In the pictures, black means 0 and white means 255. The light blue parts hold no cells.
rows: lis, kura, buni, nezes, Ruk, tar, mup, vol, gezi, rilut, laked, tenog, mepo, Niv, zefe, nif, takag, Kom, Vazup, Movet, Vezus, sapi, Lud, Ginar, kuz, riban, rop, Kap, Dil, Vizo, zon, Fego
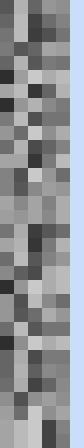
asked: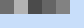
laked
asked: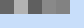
rop
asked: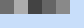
Kap

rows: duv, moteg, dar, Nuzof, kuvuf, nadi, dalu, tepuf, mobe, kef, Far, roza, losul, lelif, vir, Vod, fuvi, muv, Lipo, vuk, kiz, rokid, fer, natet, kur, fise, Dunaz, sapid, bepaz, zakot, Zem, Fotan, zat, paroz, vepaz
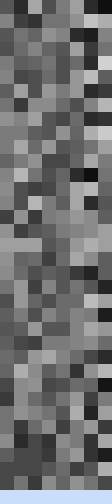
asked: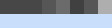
paroz
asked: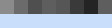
vuk

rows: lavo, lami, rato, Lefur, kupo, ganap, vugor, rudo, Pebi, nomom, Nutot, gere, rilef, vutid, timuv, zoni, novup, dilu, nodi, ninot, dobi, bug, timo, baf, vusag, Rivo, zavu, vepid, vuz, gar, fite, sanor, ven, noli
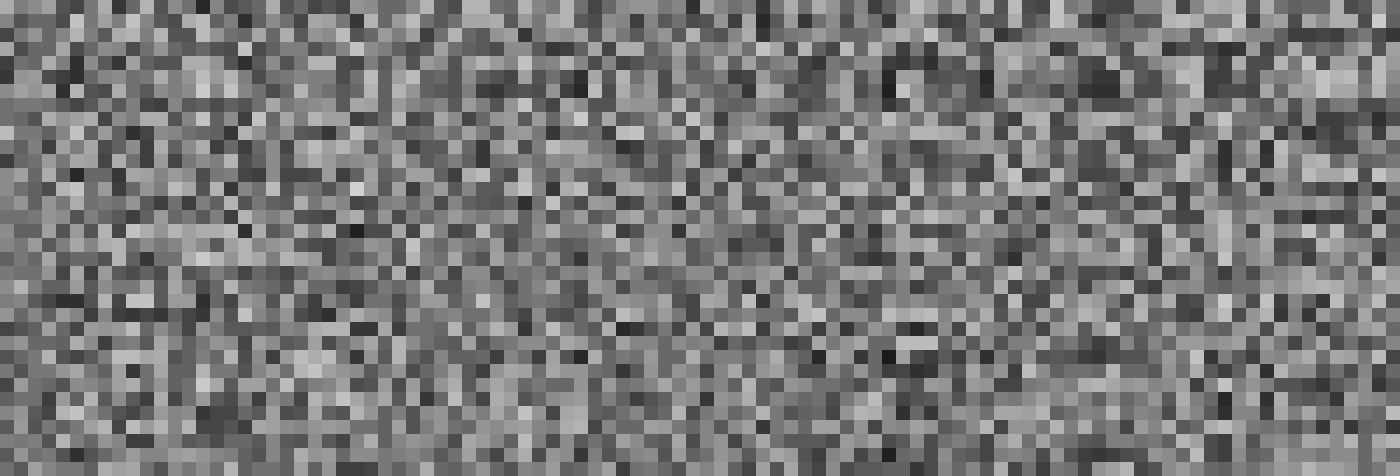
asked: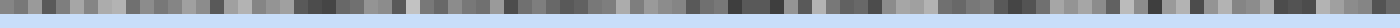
dilu
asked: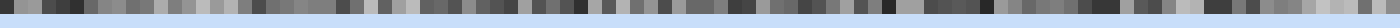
ganap
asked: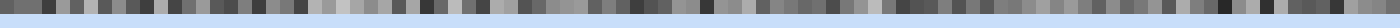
vuz
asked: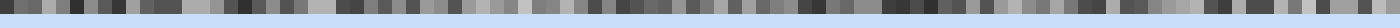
kupo

